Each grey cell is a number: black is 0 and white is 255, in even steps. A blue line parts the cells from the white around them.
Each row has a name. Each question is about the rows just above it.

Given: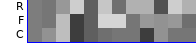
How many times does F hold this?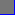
2
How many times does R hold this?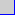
2
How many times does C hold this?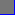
4
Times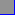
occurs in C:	2

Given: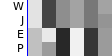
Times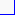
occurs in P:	0
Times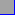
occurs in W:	2
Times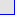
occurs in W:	1

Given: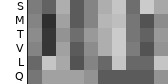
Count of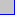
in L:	3
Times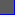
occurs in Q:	4

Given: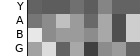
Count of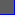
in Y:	3
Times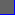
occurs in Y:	3
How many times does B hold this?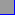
2
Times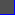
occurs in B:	1
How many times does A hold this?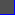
1
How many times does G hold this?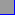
1

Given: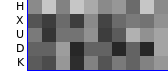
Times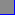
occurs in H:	3
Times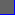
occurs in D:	5

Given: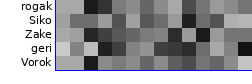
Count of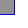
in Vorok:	0
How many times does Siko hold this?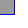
2
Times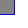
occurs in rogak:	0
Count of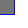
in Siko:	0

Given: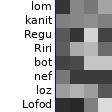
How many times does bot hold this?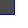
1
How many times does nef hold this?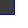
3
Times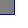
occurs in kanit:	2

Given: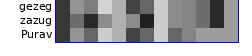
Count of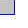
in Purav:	0
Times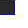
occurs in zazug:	2
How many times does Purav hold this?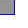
1
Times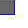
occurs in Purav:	3

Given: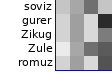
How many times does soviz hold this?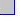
2
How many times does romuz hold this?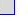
1

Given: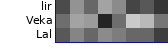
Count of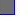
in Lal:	0
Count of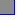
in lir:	1

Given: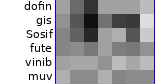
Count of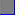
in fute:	1
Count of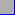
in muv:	2
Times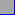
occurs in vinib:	3
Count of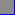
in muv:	4
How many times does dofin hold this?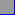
0
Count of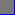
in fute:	2
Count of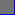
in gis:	1

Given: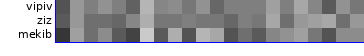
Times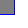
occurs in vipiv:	6
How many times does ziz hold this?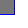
5
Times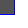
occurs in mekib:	3

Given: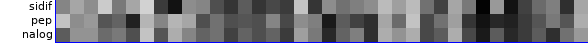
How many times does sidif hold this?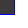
2
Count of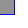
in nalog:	3
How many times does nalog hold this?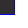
2
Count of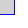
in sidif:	1
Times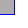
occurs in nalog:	4
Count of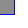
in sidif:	4
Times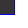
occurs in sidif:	3

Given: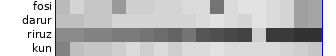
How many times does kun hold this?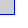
4
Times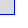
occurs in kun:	8
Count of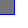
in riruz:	2
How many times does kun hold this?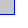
3
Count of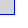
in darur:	8
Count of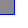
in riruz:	2
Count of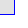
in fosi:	2

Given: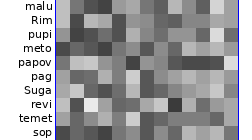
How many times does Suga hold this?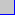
2
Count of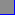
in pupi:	0
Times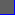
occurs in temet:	0
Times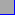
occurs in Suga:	2

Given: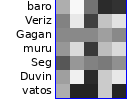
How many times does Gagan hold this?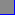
4
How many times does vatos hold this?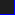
0
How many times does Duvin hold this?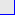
1

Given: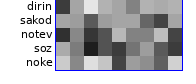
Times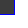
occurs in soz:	2
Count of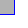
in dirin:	3
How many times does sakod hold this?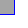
4
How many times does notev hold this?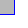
1
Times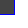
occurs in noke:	1

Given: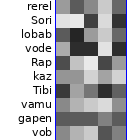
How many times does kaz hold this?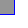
2
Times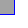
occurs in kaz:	1
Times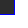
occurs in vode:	3
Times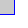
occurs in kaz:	0
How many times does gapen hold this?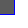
4

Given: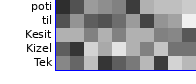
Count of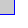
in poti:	1
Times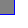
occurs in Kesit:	3

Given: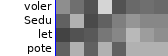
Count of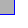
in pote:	5
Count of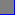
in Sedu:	1
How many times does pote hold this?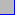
0
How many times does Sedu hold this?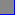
2
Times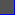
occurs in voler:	2

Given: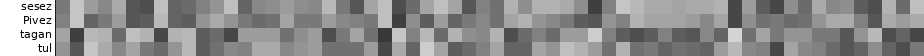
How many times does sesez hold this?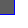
2
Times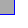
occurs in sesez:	7

